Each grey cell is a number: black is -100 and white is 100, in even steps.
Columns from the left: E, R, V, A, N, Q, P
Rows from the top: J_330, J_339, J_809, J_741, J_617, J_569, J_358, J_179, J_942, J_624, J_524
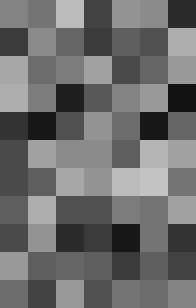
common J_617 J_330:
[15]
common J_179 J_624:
[-26]
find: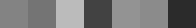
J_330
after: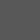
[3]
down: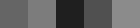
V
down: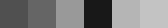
Q

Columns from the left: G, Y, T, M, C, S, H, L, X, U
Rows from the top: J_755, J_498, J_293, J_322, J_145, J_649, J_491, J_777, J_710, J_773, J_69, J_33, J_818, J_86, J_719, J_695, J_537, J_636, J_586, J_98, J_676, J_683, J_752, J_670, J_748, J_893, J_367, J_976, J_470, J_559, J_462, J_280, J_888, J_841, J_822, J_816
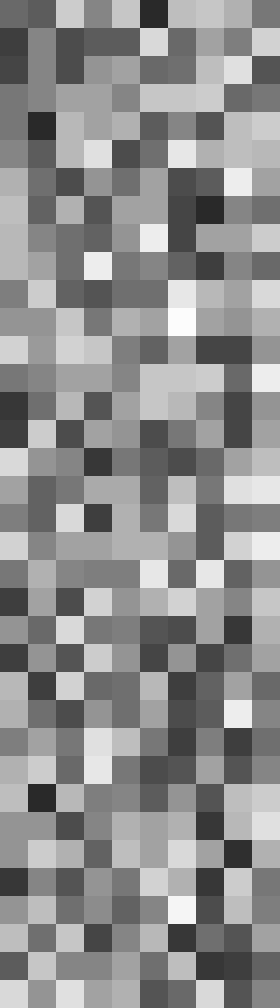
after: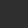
[39]
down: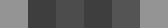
H
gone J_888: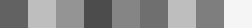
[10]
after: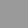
[65]
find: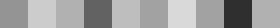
J_462
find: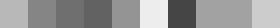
J_710
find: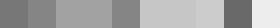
J_86

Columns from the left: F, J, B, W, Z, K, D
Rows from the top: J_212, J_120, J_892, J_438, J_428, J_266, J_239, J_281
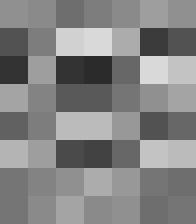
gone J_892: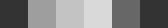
[-66]
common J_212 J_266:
[24]

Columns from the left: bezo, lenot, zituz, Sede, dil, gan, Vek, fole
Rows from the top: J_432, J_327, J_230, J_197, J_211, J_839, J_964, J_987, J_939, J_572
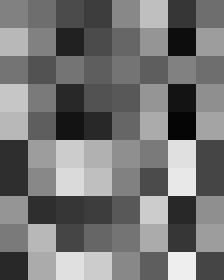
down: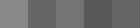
dil
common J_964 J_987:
[-64]
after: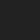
[-41]

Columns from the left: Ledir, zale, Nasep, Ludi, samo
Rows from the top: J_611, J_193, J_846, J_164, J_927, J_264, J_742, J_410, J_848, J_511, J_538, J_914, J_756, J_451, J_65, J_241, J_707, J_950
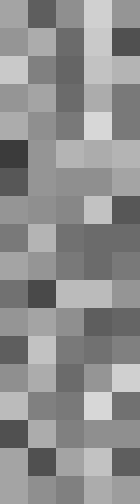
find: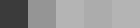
J_264
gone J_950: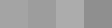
[0]
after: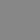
[52]

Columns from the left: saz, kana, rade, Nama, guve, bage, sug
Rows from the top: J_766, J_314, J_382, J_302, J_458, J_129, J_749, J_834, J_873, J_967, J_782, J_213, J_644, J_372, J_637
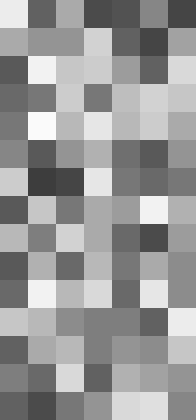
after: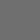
[-30]
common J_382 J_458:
[60]
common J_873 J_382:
[22]
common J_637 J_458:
[-7]
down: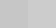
rade
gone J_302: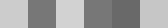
[49]

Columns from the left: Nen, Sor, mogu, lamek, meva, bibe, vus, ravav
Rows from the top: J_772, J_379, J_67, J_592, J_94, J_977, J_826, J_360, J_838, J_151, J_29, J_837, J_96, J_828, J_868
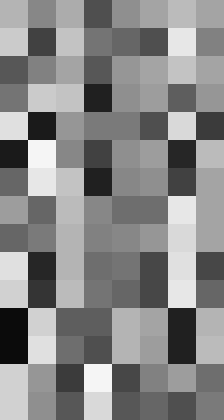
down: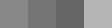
meva
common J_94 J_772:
[-38]
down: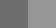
bibe
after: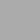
[-38]

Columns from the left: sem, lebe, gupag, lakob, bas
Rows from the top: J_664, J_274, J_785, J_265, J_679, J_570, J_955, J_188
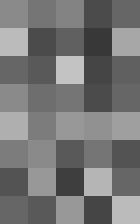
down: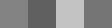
gupag
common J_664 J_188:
[-20]
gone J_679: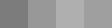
[14]
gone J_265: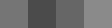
[-14]

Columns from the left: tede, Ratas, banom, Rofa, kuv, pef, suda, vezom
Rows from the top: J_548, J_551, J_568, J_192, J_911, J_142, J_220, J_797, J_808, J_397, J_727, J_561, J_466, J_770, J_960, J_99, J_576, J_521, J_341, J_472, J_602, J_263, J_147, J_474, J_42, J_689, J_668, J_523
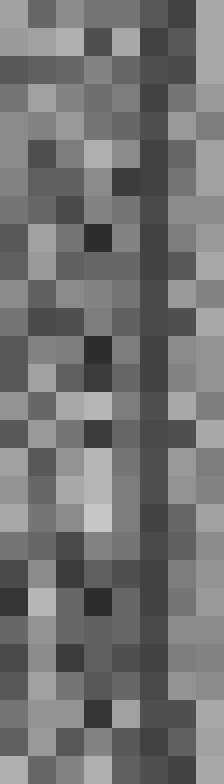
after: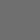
[-2]
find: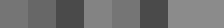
J_797

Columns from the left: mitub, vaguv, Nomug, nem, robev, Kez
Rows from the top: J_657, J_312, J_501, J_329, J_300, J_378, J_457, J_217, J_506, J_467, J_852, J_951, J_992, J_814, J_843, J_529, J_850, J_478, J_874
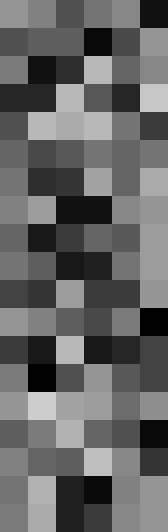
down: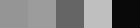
nem
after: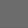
[11]
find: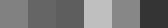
J_850
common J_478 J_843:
[17]

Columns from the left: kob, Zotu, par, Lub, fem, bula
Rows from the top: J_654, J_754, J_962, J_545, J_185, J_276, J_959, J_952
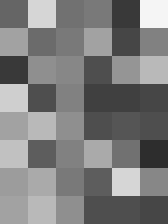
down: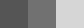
fem
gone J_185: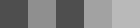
[-33]
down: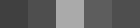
Lub

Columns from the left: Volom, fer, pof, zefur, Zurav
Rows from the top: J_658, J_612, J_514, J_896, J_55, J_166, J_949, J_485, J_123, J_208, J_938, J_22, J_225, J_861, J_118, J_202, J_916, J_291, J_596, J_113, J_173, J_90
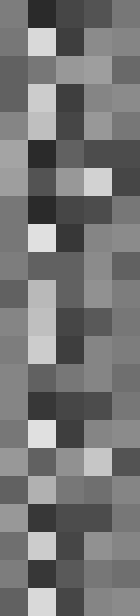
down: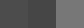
Zurav
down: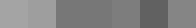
Volom
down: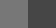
pof
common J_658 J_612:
[-7]
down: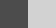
zefur
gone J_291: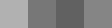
[-13]
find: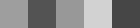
J_949

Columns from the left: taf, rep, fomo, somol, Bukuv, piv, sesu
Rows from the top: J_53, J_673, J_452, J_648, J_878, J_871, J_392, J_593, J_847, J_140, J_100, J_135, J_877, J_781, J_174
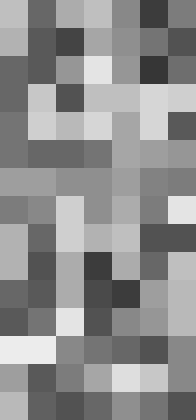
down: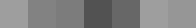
piv
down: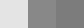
fomo
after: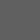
[-36]
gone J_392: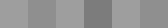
[2]
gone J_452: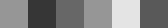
[-14]
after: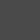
[-53]

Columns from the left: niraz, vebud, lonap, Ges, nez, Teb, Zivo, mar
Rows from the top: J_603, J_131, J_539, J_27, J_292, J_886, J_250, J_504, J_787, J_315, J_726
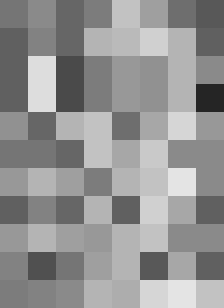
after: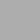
[68]
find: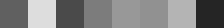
J_27
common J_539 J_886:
[8]
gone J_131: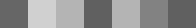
[46]

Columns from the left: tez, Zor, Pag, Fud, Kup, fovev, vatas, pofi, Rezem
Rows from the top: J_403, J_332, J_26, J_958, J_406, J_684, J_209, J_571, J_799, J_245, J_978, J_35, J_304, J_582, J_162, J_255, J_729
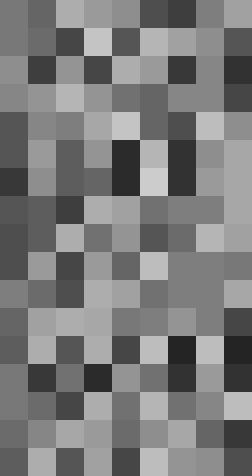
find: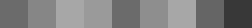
J_255
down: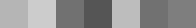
fovev
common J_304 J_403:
[36]

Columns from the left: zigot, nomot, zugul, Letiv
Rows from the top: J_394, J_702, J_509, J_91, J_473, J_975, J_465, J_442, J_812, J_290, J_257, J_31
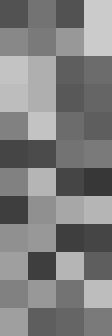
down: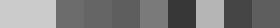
Letiv
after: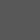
[-21]
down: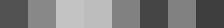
zigot
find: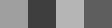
J_290
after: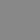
[-4]
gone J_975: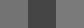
[-41]

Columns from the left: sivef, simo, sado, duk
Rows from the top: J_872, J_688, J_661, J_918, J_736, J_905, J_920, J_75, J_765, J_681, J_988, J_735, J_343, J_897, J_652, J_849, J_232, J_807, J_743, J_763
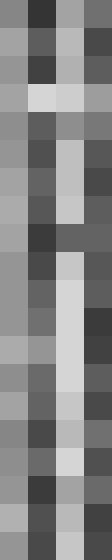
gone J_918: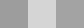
[61]
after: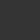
[28]
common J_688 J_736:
[-27]
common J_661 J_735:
[17]
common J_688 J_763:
[-43]
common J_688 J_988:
[-27]

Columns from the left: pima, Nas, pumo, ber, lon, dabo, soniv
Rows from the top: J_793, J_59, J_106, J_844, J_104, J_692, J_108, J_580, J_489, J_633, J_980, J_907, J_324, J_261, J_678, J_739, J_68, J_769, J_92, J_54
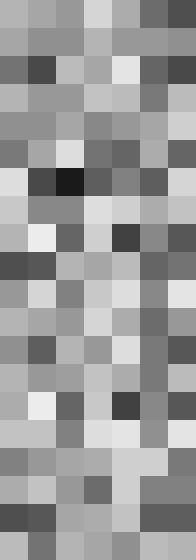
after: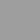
[52]
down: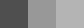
pima

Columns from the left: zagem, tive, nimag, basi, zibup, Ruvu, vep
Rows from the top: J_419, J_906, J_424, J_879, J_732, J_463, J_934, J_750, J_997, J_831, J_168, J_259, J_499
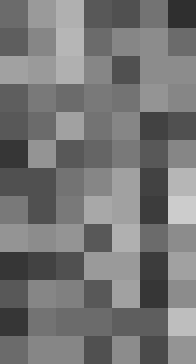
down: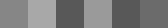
basi
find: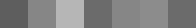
J_906
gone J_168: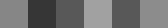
[0]
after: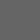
[-5]
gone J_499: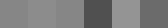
[-42]

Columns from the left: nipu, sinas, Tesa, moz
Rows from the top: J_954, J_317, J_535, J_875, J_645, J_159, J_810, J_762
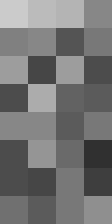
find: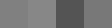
J_317
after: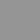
[-17]
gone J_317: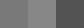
[0]
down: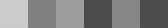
nipu
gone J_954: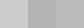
[6]
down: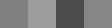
nipu
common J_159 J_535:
[-40]

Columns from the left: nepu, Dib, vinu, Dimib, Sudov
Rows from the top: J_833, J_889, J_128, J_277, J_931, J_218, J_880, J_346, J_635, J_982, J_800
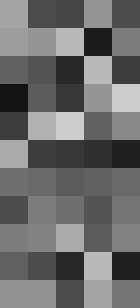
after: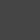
[18]
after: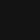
[-29]
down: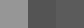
Dib

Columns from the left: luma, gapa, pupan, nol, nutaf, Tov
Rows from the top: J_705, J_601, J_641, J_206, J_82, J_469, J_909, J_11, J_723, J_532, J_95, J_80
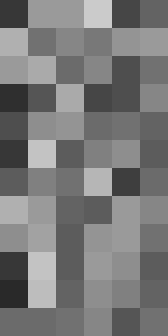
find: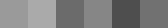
J_641
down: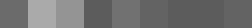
pupan
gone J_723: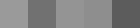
[27]
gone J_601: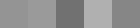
[-6]
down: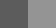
nol

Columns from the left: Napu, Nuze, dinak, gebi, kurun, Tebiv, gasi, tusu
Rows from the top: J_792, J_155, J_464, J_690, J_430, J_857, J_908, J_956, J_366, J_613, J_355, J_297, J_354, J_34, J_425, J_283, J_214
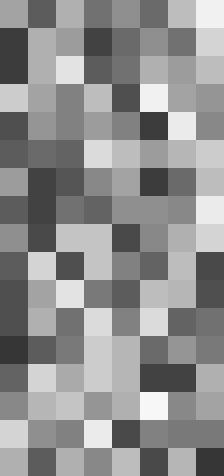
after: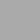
[60]
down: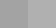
Nuze
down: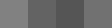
dinak
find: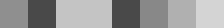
J_366
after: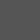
[7]

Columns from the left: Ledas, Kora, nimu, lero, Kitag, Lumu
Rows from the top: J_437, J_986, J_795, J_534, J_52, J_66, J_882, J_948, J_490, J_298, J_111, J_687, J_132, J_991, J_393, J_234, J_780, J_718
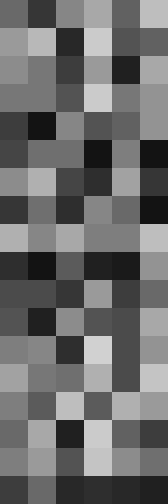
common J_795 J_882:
[10]
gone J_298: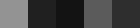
[-80]

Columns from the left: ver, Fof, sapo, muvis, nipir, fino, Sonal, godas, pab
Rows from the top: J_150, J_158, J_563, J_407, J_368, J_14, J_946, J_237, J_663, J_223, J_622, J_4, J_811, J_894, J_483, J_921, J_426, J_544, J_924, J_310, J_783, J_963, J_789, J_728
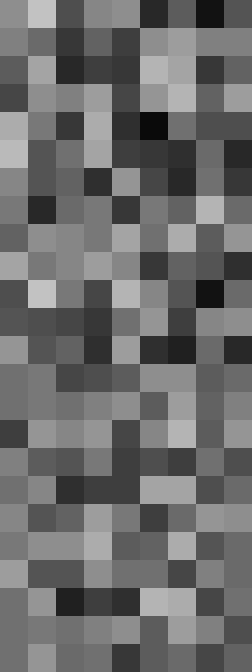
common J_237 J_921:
[41]
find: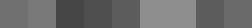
J_894

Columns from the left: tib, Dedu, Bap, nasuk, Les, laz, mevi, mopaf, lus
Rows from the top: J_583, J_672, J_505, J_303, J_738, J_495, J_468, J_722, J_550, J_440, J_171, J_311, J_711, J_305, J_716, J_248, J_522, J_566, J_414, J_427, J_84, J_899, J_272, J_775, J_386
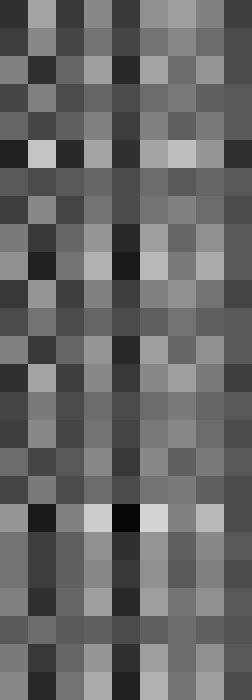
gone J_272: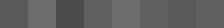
[-35]
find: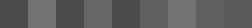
J_311

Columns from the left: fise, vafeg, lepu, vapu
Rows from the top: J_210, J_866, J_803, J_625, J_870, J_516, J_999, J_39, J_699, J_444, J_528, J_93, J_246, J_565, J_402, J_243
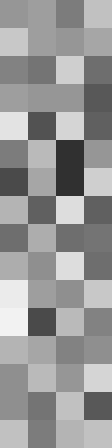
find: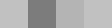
J_243
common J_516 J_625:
[18]
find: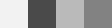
J_93

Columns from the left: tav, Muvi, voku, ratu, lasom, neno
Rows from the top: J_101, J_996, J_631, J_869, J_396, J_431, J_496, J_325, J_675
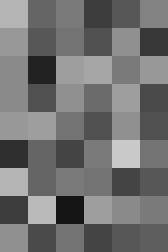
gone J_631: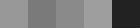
[30]
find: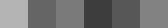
J_101
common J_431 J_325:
[-4]

